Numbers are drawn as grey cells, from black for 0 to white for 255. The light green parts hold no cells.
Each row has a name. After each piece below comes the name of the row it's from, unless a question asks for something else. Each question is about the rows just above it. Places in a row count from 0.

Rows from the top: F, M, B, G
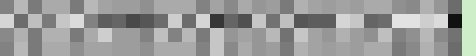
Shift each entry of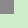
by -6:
[131]
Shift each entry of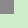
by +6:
[143]
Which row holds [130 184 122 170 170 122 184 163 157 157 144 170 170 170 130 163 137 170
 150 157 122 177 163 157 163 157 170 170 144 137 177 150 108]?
F

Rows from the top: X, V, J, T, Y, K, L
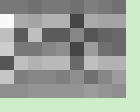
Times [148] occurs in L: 5
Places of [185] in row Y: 3 4
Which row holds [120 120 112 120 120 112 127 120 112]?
X
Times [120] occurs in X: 5
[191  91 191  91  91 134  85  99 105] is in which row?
J

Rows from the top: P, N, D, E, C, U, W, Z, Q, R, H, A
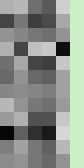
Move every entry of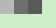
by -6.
[178 105  83]
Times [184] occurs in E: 0
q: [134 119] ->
D
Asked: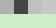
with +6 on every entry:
[182  75 197 205]
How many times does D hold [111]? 1
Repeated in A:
[147]
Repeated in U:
[104]

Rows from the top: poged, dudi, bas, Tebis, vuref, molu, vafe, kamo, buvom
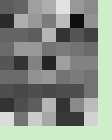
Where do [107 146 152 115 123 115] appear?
molu
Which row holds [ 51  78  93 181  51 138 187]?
kamo
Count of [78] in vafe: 4

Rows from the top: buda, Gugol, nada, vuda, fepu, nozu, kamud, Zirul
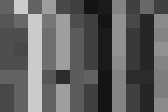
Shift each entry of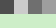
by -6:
[ 72 197 105 152]
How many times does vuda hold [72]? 1
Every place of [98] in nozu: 0 1 6
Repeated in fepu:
[78]
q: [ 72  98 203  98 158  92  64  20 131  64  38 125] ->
kamud
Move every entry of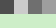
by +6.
[ 84 209 117 164]

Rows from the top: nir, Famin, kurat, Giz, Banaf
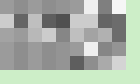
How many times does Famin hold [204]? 3
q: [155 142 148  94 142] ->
Banaf
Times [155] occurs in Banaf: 2

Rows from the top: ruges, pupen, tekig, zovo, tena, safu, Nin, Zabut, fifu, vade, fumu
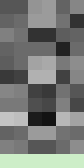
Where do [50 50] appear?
tekig
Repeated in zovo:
[107]

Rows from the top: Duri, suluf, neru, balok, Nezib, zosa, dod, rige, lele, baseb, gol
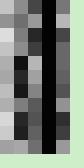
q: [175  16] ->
Nezib
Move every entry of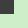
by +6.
[68]
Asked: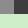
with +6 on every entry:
[146  68]
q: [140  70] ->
Duri

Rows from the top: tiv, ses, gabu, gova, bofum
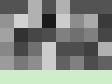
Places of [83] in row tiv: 0 1 3 5 6 7
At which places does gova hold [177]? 7
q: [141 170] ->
ses
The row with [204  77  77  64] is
gova
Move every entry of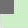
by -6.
[106]
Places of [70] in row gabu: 2 7
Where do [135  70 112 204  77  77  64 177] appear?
gova

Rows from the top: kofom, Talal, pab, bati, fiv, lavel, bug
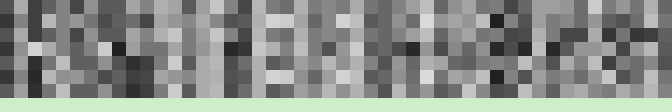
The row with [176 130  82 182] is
bug
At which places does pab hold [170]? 1 25 42
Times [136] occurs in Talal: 4
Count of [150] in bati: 6

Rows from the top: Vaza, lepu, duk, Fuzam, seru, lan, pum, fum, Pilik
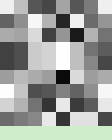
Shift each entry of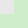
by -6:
[226]
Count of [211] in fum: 1

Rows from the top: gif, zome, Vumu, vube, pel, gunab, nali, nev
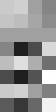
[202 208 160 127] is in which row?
nali
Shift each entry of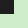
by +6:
[36]
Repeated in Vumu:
[160]
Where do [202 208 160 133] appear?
gif
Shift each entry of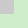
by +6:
[208]
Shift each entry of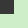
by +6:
[61]

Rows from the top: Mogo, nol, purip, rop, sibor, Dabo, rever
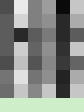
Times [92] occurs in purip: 3
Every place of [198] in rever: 1 3 5

